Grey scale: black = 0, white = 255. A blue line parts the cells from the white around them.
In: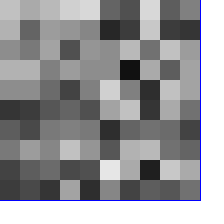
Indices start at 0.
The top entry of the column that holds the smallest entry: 80
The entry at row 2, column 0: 141
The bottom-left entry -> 60
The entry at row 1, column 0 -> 178
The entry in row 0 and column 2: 185
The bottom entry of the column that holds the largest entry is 134
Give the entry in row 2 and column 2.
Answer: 163
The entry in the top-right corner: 128
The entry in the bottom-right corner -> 113
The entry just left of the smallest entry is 141
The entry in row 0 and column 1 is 170
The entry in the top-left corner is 193
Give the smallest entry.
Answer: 17
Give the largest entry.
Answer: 230
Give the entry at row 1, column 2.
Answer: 156
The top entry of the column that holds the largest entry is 100
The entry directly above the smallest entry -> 185
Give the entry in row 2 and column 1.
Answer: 121
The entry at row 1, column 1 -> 100

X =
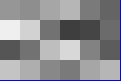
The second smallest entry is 69
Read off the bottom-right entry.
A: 182
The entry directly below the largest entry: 85
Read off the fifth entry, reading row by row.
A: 122
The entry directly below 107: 92
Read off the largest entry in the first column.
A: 239
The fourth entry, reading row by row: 182

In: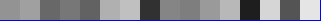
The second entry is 160
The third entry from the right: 214
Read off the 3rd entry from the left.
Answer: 104
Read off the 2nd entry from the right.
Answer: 84
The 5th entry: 98

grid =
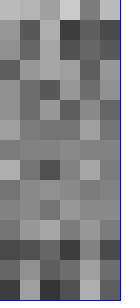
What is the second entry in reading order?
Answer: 180
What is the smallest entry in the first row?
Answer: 124
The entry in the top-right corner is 187
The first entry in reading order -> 187
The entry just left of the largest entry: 159
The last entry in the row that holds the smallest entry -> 94
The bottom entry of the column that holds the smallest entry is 53
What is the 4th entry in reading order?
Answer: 202
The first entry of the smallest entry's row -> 61
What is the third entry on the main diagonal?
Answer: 166
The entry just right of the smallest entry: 81
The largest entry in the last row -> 174
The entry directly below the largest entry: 61
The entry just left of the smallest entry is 159

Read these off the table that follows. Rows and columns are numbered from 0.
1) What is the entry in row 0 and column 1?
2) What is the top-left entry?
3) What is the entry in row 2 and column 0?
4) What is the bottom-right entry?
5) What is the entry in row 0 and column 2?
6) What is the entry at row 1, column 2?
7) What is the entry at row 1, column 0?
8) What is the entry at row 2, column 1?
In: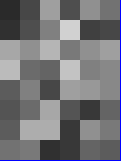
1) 71
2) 42
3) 167
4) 92
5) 159
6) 128
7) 48
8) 144
